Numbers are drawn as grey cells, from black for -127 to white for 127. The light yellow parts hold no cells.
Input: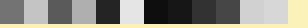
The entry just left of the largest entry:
-91
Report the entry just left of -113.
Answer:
101

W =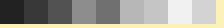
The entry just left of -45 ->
-71
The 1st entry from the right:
83
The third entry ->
-45

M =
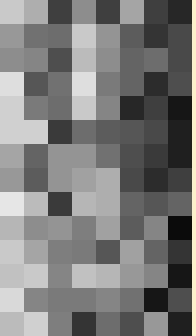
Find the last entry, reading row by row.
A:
-96
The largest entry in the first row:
73
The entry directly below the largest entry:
52
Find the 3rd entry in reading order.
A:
-63
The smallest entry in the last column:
-116
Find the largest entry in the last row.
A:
81
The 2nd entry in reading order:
46
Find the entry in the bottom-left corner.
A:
58
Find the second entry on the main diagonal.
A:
-13
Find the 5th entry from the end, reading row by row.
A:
-76
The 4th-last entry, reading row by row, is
-19
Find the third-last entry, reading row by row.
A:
-48
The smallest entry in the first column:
13
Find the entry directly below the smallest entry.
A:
-76
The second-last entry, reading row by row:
26
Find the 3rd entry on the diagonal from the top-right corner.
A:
-26
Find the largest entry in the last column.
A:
-26
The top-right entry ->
-90
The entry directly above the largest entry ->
26
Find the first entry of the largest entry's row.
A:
102
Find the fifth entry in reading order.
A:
-63

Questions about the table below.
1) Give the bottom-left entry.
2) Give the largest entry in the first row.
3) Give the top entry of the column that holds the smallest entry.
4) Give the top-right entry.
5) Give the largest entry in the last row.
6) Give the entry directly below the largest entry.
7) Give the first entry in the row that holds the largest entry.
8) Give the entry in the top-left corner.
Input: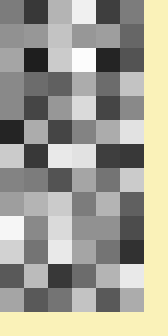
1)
37
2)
112
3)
-71
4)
-3
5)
67
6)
44
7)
37
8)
-3

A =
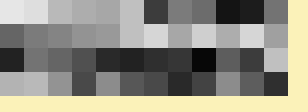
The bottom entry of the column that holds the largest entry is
51
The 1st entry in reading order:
102
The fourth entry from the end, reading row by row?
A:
-60
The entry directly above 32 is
-12
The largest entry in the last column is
64
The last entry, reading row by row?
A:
-80
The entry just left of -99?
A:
-107
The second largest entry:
94
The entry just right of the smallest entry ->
-34
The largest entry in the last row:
57
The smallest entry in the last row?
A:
-86
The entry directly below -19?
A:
79
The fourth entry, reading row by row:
45

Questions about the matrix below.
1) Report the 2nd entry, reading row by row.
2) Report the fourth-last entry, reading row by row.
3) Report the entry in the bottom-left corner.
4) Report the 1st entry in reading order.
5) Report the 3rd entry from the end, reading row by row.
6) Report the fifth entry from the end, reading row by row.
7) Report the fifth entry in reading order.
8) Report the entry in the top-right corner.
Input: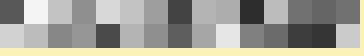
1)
116
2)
-20
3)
82
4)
-39
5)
-66
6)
0
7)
88
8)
-14

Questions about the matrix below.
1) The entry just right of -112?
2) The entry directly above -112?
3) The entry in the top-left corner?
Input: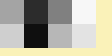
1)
55
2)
-83
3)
36

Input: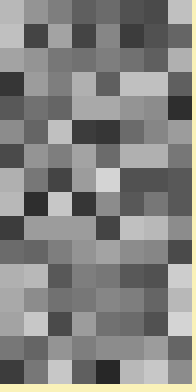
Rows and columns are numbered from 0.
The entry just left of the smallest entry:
-32
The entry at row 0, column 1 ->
20
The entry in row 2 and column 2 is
-8
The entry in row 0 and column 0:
56
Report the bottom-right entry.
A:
12
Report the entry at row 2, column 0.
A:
35
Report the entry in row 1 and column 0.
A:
64
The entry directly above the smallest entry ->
12
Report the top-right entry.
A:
64
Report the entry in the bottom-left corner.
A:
-67
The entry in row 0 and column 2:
-1
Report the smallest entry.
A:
-88
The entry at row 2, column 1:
20
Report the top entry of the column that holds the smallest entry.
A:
-20
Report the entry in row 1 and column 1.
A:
-59
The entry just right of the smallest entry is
56

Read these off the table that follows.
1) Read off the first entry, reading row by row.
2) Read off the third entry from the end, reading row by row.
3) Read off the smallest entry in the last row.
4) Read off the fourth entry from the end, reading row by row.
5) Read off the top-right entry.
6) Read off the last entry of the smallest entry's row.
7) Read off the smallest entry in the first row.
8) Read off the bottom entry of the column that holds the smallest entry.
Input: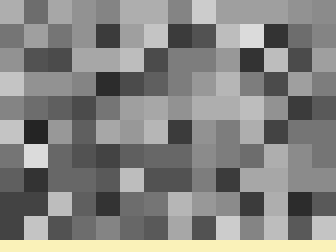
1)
46
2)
61
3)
-60
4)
4
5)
11
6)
-10
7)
-18
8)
68

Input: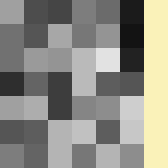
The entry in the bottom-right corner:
13
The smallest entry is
-108
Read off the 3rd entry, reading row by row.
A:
-58
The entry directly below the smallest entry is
-93
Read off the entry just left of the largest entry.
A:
58
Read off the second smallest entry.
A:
-100
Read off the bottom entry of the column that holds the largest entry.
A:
52
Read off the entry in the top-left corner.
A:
32
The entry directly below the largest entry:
-34
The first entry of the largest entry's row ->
-14
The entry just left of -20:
-2
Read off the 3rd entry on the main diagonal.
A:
20
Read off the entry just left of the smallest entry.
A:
20
